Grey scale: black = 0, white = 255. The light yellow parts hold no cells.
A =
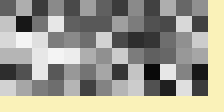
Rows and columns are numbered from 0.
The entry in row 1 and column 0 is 196
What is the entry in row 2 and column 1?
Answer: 244
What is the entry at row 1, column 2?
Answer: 116
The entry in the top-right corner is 144
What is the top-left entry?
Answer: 96
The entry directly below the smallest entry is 81
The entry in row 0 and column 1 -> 174
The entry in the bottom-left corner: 210
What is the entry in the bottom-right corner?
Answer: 59
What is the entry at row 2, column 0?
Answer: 216
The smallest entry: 9
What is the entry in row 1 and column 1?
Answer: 23
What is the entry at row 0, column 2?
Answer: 59

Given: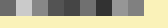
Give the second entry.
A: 202
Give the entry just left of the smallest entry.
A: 112
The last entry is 128

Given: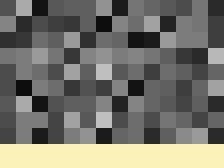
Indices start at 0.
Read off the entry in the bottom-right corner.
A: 42
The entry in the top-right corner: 42
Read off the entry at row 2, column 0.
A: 48
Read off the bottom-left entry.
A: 68
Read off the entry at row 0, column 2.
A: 19
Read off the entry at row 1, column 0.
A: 132
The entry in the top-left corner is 82
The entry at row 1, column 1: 42
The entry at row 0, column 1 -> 170
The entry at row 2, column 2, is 109

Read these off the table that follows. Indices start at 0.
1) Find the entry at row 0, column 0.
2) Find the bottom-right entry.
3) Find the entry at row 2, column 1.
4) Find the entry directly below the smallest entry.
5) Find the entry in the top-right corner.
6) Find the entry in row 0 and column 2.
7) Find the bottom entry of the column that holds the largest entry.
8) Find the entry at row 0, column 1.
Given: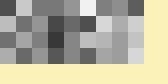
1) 79
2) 215
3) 165
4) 87
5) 93
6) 120
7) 99
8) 201

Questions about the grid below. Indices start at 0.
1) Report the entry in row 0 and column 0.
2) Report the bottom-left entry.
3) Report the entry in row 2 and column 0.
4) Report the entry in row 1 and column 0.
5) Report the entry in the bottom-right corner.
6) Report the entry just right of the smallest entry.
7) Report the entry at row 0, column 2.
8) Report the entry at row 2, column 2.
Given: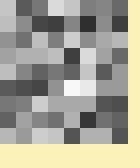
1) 197
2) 183
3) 146
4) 190
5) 84
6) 140
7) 119
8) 190

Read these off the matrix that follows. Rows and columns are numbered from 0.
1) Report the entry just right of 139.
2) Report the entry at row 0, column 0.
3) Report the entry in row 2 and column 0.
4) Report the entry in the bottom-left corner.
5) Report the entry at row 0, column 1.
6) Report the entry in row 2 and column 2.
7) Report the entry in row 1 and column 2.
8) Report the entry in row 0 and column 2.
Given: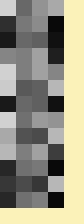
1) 9
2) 209
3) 25
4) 39
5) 104
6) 96
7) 139
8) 147

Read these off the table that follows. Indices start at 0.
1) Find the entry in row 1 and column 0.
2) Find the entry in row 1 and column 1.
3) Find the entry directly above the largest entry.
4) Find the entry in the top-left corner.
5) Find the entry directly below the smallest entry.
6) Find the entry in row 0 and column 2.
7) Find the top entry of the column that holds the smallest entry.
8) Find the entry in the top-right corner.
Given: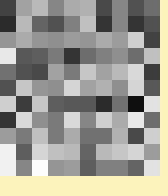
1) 43
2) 185
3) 212
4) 66
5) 233
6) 185
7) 81
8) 108

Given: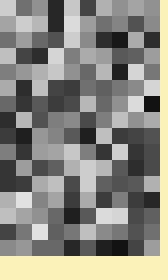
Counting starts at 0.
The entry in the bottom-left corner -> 138
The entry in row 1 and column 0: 164
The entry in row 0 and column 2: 145
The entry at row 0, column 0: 205
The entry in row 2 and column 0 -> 112
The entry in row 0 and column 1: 112
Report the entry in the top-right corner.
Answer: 145
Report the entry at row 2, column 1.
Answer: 157
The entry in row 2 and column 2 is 104
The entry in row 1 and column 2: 183

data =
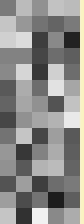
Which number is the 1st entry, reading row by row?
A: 122
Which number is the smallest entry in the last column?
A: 35
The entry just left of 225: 108
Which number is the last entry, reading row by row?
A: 172
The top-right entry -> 185
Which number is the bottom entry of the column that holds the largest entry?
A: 239
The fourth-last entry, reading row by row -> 49
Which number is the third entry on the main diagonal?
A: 62
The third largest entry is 225
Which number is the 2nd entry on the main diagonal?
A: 151
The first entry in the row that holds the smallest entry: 157
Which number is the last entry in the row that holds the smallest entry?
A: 94
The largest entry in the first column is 206
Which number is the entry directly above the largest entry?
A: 114
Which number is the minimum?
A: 28
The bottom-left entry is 198
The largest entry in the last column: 233
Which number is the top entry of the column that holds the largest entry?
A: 143
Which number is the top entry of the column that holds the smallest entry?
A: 192
